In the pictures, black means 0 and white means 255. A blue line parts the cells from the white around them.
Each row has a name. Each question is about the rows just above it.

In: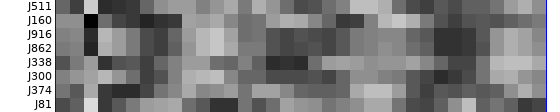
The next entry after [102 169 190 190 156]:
[88]
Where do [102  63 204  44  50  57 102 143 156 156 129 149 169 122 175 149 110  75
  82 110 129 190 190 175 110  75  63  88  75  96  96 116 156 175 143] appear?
J511
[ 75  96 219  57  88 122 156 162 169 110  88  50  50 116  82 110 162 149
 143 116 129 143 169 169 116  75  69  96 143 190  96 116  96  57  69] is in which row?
J81
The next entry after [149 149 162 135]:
[102]
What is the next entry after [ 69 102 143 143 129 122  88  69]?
[44]

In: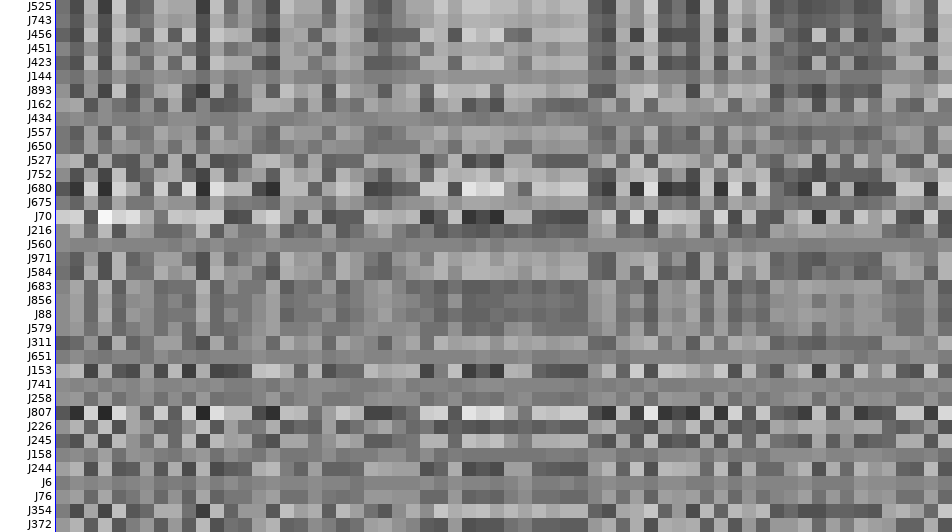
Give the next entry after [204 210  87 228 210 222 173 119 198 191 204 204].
[81]
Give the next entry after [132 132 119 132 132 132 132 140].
[125]
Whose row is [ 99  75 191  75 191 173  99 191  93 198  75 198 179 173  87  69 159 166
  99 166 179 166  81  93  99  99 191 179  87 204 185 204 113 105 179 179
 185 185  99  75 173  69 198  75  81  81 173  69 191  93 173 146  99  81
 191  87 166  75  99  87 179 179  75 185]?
J456
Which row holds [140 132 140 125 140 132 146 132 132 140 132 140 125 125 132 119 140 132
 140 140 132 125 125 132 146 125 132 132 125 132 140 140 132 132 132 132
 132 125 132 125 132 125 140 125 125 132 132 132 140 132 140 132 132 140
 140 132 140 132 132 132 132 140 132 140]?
J741
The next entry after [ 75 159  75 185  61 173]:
[69]
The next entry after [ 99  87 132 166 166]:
[198]

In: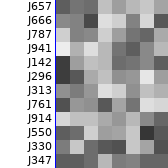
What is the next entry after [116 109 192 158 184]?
[199]
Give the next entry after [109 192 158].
[184]
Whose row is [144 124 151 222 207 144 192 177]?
J313
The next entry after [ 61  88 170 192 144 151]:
[230]
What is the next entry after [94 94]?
[109]
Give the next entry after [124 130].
[102]

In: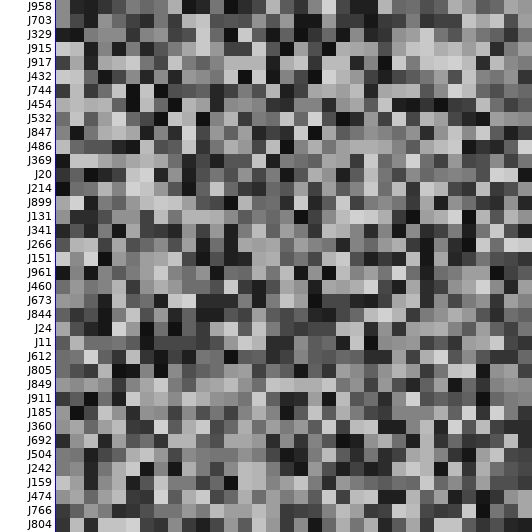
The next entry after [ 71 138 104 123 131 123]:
[79]
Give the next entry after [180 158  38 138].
[145]

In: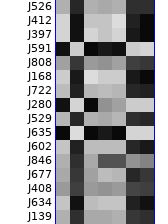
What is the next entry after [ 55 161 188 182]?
[39]
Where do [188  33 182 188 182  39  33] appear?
J722
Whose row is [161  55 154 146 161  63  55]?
J808

